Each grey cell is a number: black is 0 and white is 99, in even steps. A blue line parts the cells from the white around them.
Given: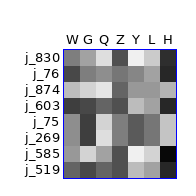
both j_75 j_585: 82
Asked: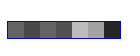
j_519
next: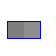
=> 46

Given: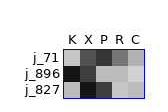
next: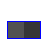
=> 46
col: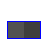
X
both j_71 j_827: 77
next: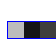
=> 77
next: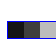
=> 73
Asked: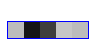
j_827

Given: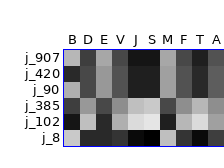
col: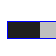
J
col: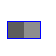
A
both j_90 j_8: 16

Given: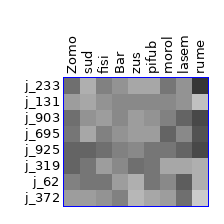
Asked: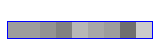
j_372
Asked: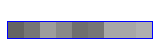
j_319
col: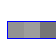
pifub
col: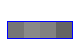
morol

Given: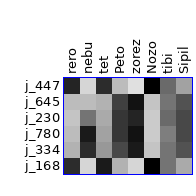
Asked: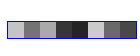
j_230
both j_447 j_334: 17

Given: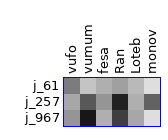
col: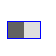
monov
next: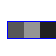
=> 68
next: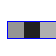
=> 38
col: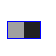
Ran
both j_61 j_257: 68
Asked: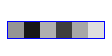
j_967

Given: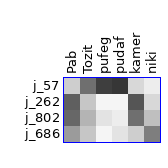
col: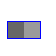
Pab
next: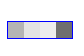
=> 74
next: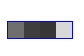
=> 92
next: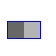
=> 88
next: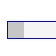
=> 33
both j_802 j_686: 88

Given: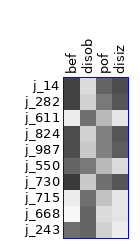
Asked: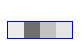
j_715
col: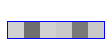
disob
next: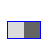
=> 30
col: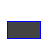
bef
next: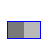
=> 85
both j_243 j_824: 81

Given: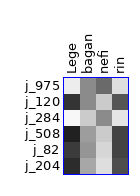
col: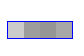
bagan
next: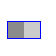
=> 33
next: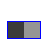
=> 83
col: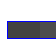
rin
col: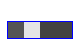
rin
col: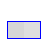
nefi

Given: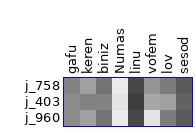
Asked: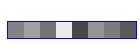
j_758

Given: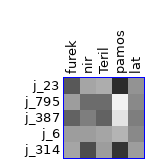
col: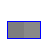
lat
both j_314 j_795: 61
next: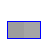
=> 70
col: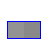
lat
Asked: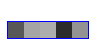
j_23

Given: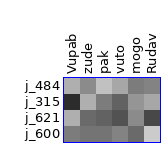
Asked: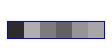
j_315
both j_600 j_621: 41
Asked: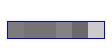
j_600
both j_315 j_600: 48
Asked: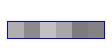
j_484
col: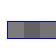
pak

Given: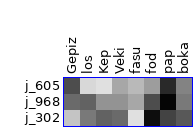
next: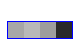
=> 51
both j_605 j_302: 87
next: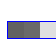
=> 5
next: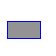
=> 65
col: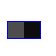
fod

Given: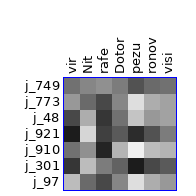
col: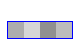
Nit
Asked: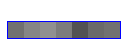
j_749
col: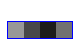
vir

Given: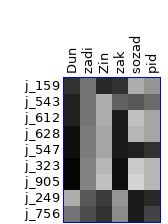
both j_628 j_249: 10
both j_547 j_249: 10
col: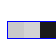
sozad
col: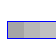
Zin
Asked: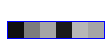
j_628

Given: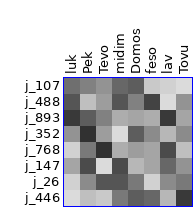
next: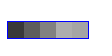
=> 67
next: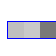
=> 36
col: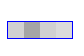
luk
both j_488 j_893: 50

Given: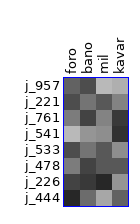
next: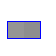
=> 19
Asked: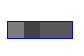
j_478
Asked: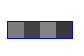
j_761

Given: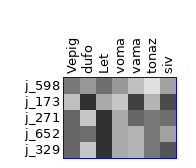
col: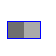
Let
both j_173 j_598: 74
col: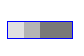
tonaz
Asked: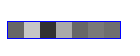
j_271

